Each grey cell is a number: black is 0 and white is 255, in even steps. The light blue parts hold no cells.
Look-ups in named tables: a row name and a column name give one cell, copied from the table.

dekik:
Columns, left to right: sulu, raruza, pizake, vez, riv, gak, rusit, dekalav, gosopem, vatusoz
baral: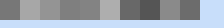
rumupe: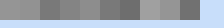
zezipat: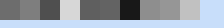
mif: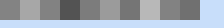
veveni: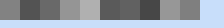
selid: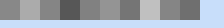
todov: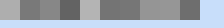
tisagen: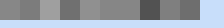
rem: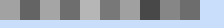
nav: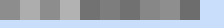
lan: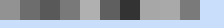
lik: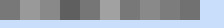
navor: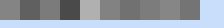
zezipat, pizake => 79
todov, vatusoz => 110
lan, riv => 176
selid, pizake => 133
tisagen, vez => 112
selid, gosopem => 133
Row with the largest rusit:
rem

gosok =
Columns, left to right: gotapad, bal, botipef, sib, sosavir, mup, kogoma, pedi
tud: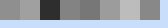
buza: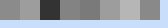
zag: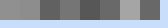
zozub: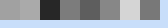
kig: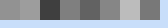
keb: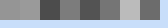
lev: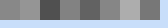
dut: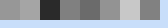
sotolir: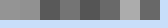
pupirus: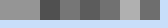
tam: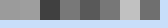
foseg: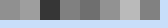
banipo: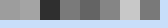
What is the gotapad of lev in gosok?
136
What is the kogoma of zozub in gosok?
213
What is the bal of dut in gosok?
165
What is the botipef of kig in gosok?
63
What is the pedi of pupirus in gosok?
110
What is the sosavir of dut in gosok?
107
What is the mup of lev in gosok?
134
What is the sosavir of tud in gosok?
119
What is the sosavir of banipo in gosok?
100
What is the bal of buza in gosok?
157
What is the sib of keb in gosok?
124
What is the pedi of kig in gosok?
120
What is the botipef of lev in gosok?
80
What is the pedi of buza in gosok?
137
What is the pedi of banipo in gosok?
121

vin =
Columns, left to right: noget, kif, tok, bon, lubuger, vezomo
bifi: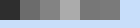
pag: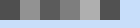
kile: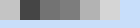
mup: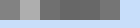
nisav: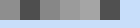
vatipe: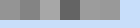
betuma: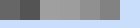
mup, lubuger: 104
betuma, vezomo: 130
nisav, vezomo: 80
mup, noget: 130
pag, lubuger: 175
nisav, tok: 135
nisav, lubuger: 165
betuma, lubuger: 144
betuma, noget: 102
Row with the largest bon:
bifi

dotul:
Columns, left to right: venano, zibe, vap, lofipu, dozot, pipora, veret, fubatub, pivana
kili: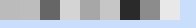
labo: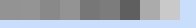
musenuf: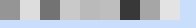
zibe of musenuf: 221
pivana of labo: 201
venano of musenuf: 149
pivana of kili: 232
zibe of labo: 148
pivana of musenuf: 227
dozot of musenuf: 186
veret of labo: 95
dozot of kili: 167
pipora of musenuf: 190
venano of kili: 187
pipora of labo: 124
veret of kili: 42
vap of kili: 102
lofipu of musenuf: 201
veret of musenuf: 56
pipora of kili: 198
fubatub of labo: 171
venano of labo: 147

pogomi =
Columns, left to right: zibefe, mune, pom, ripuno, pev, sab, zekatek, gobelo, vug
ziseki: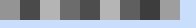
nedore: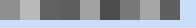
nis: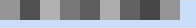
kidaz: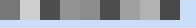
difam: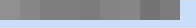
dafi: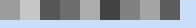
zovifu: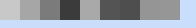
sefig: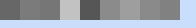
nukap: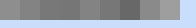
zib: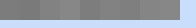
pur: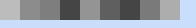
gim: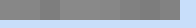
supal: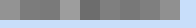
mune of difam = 135
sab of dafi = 67
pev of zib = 125
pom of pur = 126
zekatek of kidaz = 160
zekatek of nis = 98
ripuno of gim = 137
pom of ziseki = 180
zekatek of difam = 135
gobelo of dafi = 165

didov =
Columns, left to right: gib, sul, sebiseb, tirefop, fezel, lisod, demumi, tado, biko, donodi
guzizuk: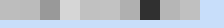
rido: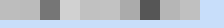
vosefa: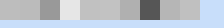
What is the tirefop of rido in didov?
209
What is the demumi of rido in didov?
171
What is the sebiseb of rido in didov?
118
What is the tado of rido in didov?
86
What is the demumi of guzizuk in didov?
176
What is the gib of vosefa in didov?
189
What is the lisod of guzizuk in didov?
194
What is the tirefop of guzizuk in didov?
214
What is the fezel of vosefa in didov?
193
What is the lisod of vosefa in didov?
194
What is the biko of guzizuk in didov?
182
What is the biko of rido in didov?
182
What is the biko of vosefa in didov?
182
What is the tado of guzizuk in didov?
48
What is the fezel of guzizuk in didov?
193
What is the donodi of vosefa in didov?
192

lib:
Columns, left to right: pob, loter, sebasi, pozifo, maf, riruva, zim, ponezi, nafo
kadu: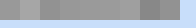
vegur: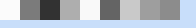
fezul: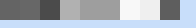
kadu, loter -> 166
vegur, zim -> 201
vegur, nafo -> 140
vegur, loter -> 123
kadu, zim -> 159
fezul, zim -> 248
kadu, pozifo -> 152
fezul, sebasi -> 75

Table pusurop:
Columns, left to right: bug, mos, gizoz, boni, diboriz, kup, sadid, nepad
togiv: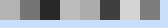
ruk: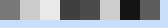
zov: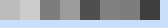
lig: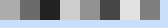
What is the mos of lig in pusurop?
107
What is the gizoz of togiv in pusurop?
40
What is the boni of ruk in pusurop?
63
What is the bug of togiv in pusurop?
179
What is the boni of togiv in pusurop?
188
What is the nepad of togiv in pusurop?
125
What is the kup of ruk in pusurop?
205
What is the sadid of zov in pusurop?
125
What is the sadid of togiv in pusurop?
212
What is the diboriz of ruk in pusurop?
75
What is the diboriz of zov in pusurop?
79
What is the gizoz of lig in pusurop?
35
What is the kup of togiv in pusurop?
63
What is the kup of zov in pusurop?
128
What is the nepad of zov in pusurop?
62
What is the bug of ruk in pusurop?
120

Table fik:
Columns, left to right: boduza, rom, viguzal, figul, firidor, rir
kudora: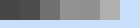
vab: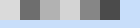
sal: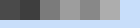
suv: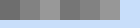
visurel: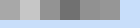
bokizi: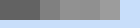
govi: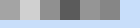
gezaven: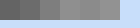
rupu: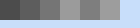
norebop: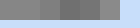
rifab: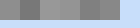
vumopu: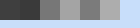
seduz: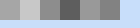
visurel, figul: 113
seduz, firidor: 153
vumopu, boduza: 63
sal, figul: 157
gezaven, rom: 108
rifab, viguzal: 152
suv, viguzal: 152
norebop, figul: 112
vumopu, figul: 164
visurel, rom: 198
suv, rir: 151
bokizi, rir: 156

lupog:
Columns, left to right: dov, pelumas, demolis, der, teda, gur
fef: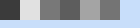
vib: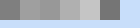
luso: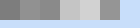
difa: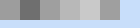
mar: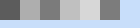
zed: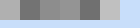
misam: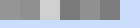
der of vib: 176
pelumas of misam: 143
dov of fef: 59
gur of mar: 124
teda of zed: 112
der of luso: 197
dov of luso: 125
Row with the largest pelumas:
fef

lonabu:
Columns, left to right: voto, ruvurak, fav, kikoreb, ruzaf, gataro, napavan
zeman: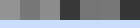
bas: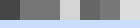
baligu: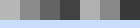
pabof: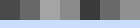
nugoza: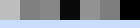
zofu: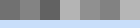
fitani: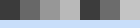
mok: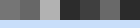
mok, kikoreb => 44
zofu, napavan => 182
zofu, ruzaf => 144
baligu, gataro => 136
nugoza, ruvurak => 128
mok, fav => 178
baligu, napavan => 57
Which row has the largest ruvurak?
baligu

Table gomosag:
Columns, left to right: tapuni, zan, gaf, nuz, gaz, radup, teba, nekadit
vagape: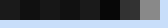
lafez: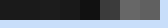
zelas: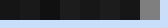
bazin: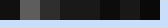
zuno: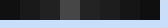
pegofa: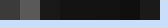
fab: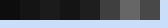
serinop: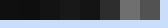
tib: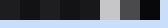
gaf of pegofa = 25
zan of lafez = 26
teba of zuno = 21
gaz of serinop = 20
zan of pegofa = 89
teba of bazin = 24
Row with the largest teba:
serinop

